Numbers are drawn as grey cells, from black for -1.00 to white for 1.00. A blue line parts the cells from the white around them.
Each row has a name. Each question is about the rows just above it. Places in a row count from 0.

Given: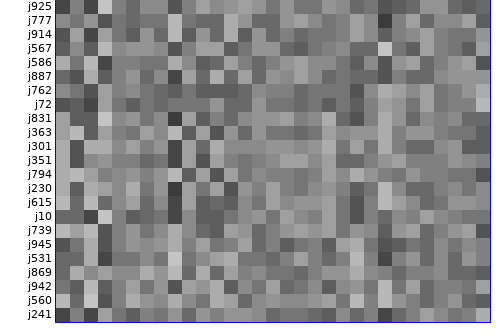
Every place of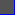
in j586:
23 30
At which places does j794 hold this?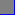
3 6 15 16 18 23 26 27
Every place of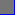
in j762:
1 6 9 18 19 20 27
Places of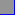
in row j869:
7 19 20
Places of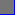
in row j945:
1 11 17 22 25 28
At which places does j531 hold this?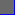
0 1 15 19 26 28
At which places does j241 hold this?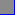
14 20 27

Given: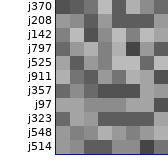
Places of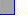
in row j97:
0 1 5 6
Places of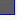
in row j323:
3 4 5 6
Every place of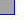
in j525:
0
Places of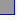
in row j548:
0 4 6
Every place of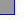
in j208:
0 3 7

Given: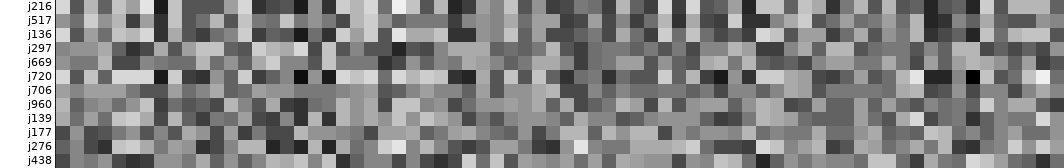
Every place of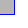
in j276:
13 14 18 26 44 54 63
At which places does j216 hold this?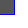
1 9 10 11 16 26 33 46 58 60 63 67

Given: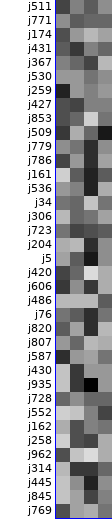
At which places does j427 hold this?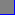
2 3
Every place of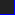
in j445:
2
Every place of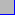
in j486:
0 1 2
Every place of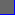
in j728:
0 2 3
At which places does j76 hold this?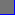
0 3

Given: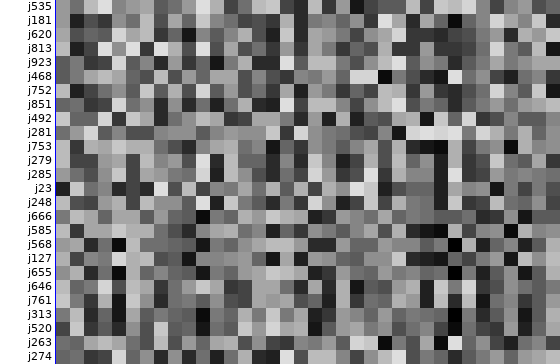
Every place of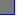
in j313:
0 7 11 14 16 25 29
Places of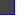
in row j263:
15 31 35
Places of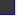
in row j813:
6 15 17 20 24 25 27 28
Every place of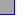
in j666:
2 4 5 17 23

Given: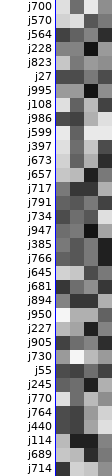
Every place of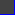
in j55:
1 3
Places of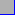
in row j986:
2
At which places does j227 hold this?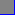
3
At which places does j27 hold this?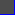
0 1 3
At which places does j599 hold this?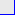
0 2 3
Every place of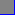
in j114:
3

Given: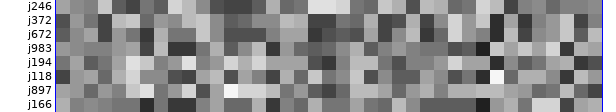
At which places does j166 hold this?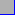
0 14 18 32 38
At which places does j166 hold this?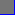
4 5 7 19 20 22 33
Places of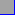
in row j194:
1 4 15 16 17 29 30 35

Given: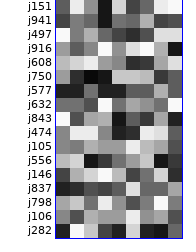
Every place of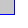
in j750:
4 5
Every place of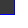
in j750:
7
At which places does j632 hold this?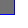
0 1 4 7
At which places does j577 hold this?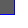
5 6 8
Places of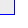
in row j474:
1 2 6

